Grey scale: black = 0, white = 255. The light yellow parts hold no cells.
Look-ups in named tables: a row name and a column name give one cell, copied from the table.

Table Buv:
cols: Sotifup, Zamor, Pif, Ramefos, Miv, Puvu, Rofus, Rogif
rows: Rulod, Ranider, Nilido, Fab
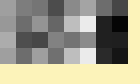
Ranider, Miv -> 189
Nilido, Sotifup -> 172
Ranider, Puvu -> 236
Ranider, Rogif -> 4
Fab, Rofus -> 42
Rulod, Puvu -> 164
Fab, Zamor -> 109
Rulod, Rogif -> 69
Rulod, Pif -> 117
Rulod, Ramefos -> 76
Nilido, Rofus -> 32
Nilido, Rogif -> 31
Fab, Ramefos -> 111
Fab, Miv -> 189
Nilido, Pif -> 71
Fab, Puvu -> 236
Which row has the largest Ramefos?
Nilido

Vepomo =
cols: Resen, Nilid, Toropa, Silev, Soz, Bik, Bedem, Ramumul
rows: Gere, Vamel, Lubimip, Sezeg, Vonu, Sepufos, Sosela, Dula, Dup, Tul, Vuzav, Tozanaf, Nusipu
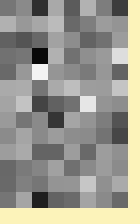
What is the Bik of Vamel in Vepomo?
126
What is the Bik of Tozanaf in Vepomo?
198
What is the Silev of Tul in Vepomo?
100
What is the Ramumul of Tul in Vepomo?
145
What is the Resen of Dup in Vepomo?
140
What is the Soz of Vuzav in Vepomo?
112
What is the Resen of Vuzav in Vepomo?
103

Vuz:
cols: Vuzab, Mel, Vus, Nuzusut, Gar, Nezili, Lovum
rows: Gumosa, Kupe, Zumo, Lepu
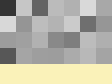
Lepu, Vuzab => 87
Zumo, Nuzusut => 137
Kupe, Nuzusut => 179
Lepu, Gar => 171
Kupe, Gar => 203
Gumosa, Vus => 100
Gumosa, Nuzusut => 187
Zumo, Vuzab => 156
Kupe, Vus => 189
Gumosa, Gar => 177
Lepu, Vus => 158
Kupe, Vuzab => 216
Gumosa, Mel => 198

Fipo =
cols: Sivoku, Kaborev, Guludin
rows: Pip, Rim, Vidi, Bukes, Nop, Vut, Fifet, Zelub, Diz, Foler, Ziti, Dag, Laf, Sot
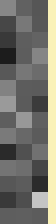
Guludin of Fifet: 59
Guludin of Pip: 86
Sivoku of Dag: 87
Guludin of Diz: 91
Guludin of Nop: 108
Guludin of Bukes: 133
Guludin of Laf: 196
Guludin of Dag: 43
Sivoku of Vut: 130
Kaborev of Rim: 120
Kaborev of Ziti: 110
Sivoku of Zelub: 94
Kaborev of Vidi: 94
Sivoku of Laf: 57
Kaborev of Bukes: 93
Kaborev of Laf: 78
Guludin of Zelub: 96
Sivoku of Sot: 94
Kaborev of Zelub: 152
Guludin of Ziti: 70
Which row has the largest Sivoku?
Fifet

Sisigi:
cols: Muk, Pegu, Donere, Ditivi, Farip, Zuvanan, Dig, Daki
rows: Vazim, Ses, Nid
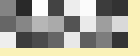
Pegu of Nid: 60
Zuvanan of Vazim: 251
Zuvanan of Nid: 95
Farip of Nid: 232
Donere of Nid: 75
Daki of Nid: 52
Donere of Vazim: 253
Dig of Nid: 125
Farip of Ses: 83
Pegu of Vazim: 41
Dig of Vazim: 60
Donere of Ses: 182

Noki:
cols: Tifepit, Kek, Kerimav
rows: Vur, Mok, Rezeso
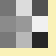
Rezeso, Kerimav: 38
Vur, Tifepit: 117
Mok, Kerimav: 240
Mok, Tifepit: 139
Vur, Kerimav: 81
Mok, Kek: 152
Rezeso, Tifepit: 121
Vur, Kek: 220
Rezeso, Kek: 184

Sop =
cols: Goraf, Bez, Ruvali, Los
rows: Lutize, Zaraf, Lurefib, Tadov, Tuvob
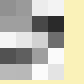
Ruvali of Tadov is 158
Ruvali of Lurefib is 209
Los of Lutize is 243
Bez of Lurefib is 231
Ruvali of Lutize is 236
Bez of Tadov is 95
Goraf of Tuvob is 185
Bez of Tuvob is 184

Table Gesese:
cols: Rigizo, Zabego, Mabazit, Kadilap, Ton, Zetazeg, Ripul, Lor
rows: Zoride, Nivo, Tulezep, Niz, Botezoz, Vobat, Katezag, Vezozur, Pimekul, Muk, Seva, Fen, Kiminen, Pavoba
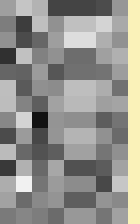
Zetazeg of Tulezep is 221
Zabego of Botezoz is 98
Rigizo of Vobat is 190
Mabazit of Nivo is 191
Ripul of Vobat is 173
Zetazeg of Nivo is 192
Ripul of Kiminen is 148
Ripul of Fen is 72
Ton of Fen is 140
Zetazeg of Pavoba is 152
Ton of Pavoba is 152
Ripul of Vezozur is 93
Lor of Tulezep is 145
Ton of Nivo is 192
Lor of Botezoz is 157
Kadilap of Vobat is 140
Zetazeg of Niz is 109
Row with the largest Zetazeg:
Tulezep

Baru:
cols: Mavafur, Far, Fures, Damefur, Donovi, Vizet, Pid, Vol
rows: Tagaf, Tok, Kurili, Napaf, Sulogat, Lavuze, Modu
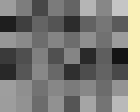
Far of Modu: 146
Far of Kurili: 138
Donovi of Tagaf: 100
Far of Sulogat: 86
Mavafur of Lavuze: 158
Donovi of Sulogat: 47
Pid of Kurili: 113
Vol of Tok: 90
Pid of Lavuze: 108
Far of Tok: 63
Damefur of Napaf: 80

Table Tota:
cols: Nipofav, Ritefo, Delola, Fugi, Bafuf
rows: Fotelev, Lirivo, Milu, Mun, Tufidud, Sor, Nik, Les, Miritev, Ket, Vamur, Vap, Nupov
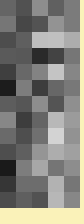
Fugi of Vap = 178
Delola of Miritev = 112
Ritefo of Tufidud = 104
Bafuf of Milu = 173
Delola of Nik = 141
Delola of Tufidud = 131
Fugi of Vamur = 117
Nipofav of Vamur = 26
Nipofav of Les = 135
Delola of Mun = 42
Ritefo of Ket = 95
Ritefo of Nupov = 95
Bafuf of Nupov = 135
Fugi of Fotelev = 96
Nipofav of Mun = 90

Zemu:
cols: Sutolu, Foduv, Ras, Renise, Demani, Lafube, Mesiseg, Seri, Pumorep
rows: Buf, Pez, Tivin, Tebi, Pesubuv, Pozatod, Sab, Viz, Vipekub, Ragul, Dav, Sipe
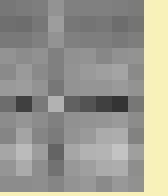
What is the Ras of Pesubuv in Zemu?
137
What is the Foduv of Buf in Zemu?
123
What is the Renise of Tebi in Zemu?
129
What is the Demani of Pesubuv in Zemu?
147
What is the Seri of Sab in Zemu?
53
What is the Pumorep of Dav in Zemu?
142
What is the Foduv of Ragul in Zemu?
188
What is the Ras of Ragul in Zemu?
156
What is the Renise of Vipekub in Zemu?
124
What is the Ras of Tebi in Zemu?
145
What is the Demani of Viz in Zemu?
145
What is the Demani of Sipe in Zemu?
147
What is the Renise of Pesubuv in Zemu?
127
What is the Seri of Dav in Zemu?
173
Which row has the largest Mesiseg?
Ragul

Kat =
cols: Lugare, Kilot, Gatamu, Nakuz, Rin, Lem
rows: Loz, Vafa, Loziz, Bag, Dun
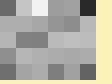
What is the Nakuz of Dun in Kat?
126
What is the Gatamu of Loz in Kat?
242
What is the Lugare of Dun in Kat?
111
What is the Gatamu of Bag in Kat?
176
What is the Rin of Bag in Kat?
169
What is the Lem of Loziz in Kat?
188
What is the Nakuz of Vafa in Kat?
149
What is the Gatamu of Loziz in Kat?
128
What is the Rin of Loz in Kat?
161
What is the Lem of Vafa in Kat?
184
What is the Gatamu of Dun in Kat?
172
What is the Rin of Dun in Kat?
160
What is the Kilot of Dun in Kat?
164
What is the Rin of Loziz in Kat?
191
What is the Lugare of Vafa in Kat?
174
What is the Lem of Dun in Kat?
99
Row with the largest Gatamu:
Loz

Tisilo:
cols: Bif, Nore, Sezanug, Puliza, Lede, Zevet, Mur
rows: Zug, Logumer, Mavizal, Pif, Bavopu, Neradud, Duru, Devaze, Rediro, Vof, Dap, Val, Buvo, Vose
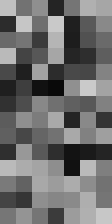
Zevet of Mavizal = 81
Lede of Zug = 117
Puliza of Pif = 166
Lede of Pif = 37
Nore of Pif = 68
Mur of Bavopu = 130
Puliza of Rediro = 114
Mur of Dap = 127
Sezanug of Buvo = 143
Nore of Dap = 172
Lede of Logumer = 30
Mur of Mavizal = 105
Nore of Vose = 148
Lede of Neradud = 144
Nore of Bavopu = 30
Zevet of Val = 140
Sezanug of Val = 168

